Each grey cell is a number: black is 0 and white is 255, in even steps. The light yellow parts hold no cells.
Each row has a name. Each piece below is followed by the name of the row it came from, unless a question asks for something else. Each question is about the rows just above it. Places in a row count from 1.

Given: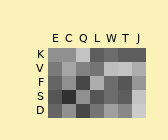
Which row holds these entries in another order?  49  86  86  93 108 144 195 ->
S
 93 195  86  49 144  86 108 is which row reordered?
S
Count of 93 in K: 3

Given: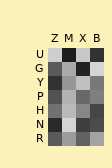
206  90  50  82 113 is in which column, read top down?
Z
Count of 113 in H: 1
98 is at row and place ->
R, 3
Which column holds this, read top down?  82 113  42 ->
Z
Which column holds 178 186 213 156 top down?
M
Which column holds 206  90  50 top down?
Z

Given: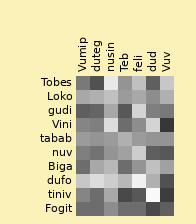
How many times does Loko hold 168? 2
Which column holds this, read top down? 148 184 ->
nusin
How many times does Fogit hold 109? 4
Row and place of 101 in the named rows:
gudi, 2
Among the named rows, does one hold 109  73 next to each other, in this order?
yes
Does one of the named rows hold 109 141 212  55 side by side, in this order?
yes
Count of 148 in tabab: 3

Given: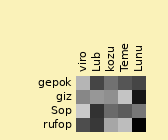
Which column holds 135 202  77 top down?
viro
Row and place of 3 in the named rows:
rufop, 5
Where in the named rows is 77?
rufop, 1
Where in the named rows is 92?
Sop, 4

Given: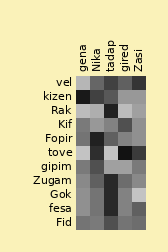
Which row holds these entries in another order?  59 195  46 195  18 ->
tove
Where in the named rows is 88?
kizen, 3
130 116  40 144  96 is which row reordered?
fesa
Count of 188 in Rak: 2
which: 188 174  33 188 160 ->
Rak
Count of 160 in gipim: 2
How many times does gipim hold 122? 2

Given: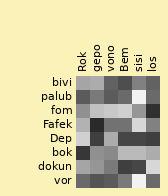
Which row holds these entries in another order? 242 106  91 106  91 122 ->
palub
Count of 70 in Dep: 2

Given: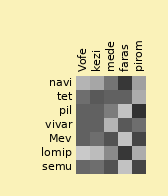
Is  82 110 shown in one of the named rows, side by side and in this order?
no
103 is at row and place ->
semu, 1
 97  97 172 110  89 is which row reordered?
tet

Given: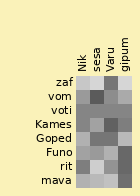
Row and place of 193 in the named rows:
mava, 3
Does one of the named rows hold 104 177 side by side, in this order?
no
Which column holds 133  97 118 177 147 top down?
Varu
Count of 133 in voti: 4
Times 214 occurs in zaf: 2
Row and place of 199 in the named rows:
zaf, 1

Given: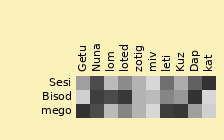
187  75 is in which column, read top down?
lom
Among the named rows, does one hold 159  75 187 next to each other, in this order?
yes
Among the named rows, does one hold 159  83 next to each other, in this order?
no
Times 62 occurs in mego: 1
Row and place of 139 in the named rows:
Sesi, 4
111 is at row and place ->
Sesi, 7
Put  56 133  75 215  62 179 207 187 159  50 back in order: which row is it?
mego

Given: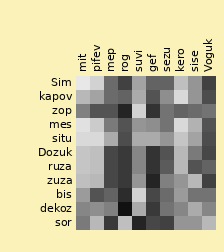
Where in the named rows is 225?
mes, 1
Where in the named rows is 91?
ruza, 7
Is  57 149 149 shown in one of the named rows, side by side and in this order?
no
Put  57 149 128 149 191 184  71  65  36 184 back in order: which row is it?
zuza
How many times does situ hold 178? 0

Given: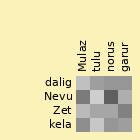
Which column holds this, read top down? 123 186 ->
Mulaz
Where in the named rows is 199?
kela, 2
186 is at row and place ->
Zet, 1
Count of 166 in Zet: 2

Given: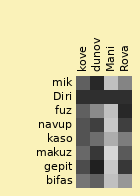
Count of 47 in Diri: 4
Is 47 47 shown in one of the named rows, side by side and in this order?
yes
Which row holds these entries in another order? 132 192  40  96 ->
mik
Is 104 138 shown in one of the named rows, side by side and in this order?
no
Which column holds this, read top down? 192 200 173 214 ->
Mani

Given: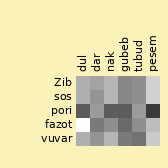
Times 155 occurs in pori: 2
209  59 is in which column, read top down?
pesem
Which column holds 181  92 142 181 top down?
nak
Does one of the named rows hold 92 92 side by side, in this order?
yes
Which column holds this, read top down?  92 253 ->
dul
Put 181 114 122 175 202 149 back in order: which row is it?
vuvar

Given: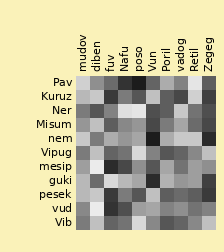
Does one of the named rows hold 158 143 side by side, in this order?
yes
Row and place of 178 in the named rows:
guki, 7
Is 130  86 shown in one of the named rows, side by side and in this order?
yes
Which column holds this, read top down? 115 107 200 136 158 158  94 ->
Retil

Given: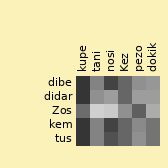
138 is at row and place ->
kem, 5
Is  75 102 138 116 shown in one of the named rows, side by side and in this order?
no
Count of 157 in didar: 3

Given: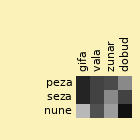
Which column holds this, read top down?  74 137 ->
zunar
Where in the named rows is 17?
nune, 4
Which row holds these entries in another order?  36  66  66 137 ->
seza
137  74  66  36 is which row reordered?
peza

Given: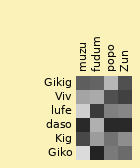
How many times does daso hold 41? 3
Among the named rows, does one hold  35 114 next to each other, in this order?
no
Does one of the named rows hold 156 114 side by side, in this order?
yes

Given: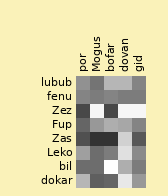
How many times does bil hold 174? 1
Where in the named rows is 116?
lubub, 2
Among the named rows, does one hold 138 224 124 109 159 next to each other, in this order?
no
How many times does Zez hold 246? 3
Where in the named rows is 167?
Fup, 4
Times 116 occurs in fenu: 0
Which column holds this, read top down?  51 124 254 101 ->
bofar

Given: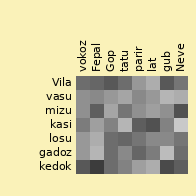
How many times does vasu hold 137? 2
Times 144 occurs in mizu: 3
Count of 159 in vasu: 0
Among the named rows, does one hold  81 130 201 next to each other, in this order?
yes
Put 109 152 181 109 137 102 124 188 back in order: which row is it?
gadoz
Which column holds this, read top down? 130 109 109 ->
Gop
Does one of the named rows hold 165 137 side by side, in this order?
yes

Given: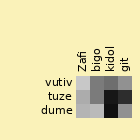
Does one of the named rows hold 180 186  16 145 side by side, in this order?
yes
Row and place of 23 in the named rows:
tuze, 3
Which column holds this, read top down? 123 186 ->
bigo
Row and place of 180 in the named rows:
dume, 1

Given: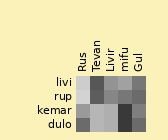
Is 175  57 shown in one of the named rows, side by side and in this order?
yes
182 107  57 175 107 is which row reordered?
dulo
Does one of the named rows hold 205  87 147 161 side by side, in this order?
yes
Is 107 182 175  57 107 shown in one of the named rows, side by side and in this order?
yes
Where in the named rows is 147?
livi, 3

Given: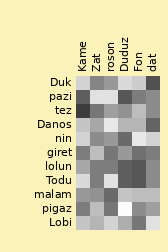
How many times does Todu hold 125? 1
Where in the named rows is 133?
Duk, 2
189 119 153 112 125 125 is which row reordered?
giret
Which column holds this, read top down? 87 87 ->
Fon
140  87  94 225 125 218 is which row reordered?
Todu

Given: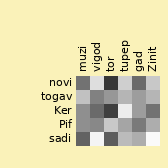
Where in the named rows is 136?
Pif, 2
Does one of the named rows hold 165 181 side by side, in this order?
no
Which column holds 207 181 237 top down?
tupep

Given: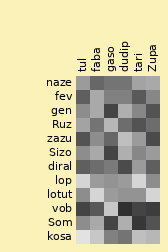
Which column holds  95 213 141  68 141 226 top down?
tul
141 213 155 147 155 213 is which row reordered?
lop
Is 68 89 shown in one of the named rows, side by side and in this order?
yes

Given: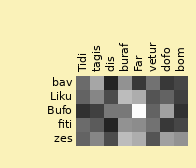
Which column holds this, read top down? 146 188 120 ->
buraf
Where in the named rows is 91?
fiti, 2
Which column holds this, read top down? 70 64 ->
bom
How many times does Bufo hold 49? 2

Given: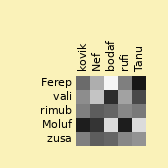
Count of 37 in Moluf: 0
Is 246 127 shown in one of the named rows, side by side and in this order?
yes
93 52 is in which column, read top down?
Nef
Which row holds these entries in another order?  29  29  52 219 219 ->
Moluf
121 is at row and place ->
rimub, 5
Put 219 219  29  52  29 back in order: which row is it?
Moluf

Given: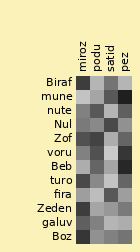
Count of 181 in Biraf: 2
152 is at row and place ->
Zeden, 3
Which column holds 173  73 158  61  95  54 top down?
miroz
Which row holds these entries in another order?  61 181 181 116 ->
Biraf
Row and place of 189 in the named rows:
fira, 2
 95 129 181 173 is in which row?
galuv
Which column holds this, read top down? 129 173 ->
miroz

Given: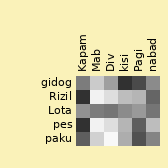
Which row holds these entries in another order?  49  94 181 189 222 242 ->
pes
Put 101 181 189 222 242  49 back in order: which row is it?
Rizil
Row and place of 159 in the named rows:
gidog, 3

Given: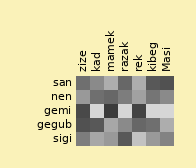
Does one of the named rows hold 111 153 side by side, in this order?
no
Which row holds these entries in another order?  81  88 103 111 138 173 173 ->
san
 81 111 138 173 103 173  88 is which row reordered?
san
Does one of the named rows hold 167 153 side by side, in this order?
yes
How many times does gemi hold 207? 0
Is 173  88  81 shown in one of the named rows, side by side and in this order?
yes

